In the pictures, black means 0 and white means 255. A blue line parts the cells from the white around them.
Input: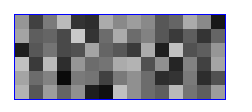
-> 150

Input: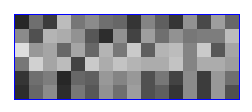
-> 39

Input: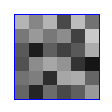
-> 180

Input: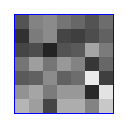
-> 83

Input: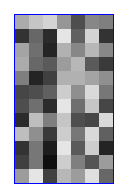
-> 171

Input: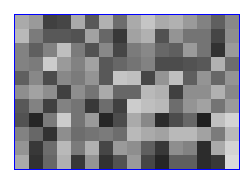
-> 170

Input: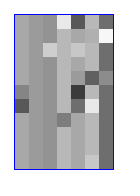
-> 168
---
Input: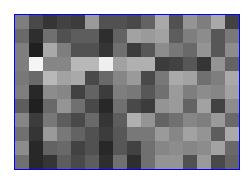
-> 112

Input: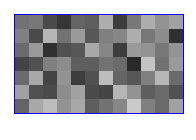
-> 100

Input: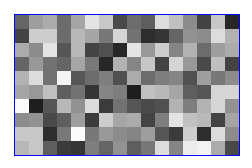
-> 184

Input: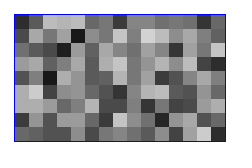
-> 104

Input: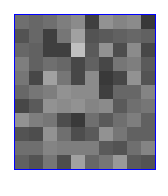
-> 97
